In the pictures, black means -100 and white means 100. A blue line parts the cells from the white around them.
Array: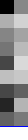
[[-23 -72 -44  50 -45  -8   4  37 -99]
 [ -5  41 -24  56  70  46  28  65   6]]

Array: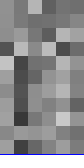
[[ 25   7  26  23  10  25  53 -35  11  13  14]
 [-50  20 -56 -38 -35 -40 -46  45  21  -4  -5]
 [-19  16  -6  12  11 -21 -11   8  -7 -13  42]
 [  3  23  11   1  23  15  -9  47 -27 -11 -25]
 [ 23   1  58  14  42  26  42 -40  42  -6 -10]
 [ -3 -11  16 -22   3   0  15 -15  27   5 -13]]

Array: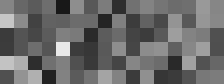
[[-37  53 -53 -54  55   4]
 [ 15  37 -34 -34   9 -19]
 [ 38 -65 -14 -44 -48 -29]
 [-73 -12 -33 -28 -23 -14]
 [  2   0  83   0 -25 -81]
 [-29 -37 -53  -4 -15  11]
 [-10 -55 -57 -67 -16 -31]
 [ 29 -29 -30 -28 -72  -3]
 [  2 -46  11 -16   0 -64]
 [-54   5 -45 -47 -53 -11]
 [ 13  -9  10 -53 -23   3]
 [-58 -15  14 -30 -43  -8]
 [-54 -68 -25  24  16 -15]
 [-35  26   6   3 -31 -13]
 [ -6 -36  25  -3  18  20]
 [ -3 -19 -38 -37   7   5]]

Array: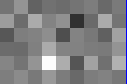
[[ -1   4 -15 -32  22  -9]
 [  9  -9 -16  -1 -15  16]
 [ -5  16   0   2  34 -23]
 [ 19  98  34  11   3 -11]
 [ -3  36   3 -39  14 -15]
 [-18 -33   2   3 -62  -9]
 [ -2  27  -3  -6 -17  -2]
 [  2 -12  -4 -25  34 -18]
 [ -7  39  16  27  -9  -4]]

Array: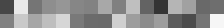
[[  1 -44]
 [ 58  83]
 [ 30  -8]
 [ 49  11]
 [ 68  18]
 [ -5   5]
 [-16   2]
 [-17  32]
 [ 62   0]
 [ 23  50]
 [  9 -22]
 [ 23 -59]
 [-28  42]
 [-40  26]
 [ -8 -18]
 [ 93 -14]]

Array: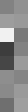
[[-13   8  11 -45 -52  89  23   2]
 [ 25  21   4  21   2  -5  20  14]]

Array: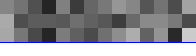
[[ 31  33   4]
 [ -7 -39 -10]
 [-43 -28 -37]
 [-71 -28 -71]
 [ -3 -31   0]
 [-25 -13 -54]
 [-41 -24 -20]
 [-12 -32  -6]
 [ 11 -52  18]
 [ 36 -17   5]
 [-23   8 -33]
 [ 16   8 -10]
 [-68  -5 -40]
 [ 59 -42  28]]
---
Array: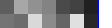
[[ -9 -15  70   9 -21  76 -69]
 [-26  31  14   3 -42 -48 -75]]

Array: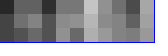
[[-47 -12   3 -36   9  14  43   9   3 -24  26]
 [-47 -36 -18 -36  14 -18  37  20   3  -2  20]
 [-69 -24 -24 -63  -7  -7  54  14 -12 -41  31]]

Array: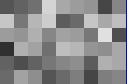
[[ 55  -7  43  61 -28 -17  55  32  49]
 [ 22  16  38   5  27  22  -7  76 -39]
 [-62  38  27 -12  49  43  16  11  32]
 [-17  27  11 -33 -17  -1 -45  -1   5]
 [-33 -23 -12  66  32  22  16 -45   5]
 [-23 -39 -23  -7   5  11 -28  38  32]]

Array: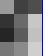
[[ -7   9  62]
 [-60 -17  56]
 [-71 -28  51]
 [ 21 -50 -39]]

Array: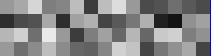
[[ 20  32  68  -1   4  48 -53  48  73  20 -41 -36 -13 -30 -41]
 [ 20 -13   9  48   9 -19 -24   4  63  53 -47  -7  14  32 -47]
 [ 43  63 -13  83  20 -53  -1  26 -19  43 -19  58  63  -1  14]
 [-64 -41 -36  32 -64  26  38 -47 -30  -7  38 -74 -85  14  26]]

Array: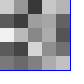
[[-29 -46  67  12 -11]
 [-29 -51  24  30 -23]
 [ 88  46   6  35 -34]
 [ -5 -17   0  35  51]
 [ 61  18 -57  56  41]]

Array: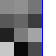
[[-75  -3  29]
 [  8  13  -8]
 [ 56 -93 -42]
 [-31 -20 -53]]
